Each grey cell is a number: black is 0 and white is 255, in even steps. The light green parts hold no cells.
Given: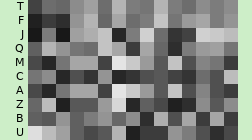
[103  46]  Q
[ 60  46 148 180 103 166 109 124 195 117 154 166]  F

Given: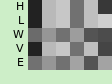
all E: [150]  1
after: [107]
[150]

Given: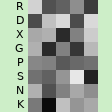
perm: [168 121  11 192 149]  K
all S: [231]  3
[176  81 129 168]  N
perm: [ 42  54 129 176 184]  G
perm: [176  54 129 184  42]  G
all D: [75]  0 3
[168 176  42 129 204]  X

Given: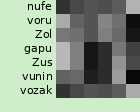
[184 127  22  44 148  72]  Zus
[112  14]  voru
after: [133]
[112]
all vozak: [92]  4

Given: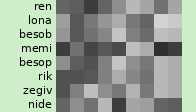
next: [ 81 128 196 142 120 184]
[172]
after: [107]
[190]
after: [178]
[120]
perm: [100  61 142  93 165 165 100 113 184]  ren
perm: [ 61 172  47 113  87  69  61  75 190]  memi
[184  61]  nide

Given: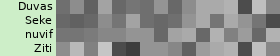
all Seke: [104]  0 2 7
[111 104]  Seke
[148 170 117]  Seke
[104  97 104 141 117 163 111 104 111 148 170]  Seke
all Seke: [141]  3
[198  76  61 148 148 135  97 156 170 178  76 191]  Ziti
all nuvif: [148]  5 6

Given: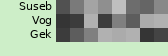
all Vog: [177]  2 7
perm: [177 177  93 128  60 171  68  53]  Gek
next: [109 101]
[136]

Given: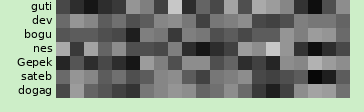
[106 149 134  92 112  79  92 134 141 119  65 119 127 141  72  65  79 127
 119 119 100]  dev
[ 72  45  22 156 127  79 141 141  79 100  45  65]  Gepek
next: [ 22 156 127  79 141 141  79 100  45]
[65]
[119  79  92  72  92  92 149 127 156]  bogu
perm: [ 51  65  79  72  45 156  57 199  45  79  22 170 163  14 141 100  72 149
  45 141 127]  nes
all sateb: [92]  3 6 9 17 20

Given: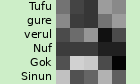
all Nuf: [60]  0 1 2
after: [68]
[54]
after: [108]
[150]
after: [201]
[75]
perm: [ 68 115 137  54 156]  Tufu
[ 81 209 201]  Gok

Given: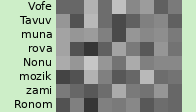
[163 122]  rova
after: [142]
[122]
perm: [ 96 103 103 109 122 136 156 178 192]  Vofe

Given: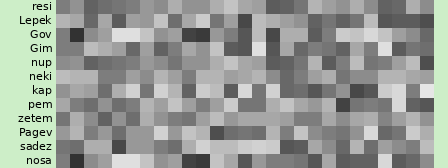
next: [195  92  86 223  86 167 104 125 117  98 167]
[125]
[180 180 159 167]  neki
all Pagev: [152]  0 3 5 6 8
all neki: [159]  5 8 12 18 26
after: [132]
[159]
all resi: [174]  8 11 21 25

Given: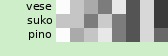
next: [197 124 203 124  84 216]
[59]
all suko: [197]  0 1
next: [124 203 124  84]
[216]
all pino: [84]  5
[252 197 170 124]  vese
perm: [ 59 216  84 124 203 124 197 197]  suko

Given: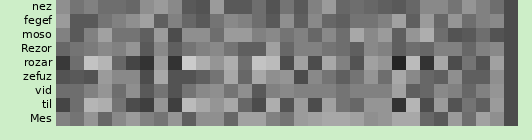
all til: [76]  5 14 18 26 32
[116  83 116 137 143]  vid
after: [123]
[137]

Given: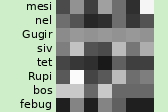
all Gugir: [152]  1 3 5
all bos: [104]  2 4 5 6
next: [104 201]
[104]
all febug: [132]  1 3

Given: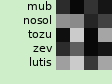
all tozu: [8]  2
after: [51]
[21]
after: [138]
[37]
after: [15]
[203]

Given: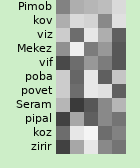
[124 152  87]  Mekez
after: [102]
[231]
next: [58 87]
[137]
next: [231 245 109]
[130]
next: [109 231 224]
[95]
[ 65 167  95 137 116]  pipal

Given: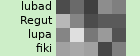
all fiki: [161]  0 2
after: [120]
[154]

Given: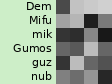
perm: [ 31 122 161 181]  Mifu
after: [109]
[149]

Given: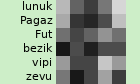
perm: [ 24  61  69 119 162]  zevu
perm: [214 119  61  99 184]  lunuk
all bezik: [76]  1 3 4
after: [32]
[76]
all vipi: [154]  0 4

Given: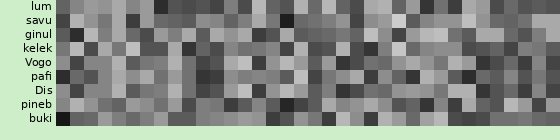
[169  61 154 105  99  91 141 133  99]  savu
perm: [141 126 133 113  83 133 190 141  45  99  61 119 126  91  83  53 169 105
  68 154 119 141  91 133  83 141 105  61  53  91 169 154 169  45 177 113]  pafi
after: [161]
[183]
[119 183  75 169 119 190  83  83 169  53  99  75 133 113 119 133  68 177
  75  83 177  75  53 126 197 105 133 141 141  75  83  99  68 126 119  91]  kelek
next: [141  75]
[83]

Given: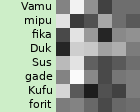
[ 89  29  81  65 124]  Kufu
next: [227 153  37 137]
[145]
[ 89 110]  Sus
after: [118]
[124]
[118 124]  gade
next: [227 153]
[37]

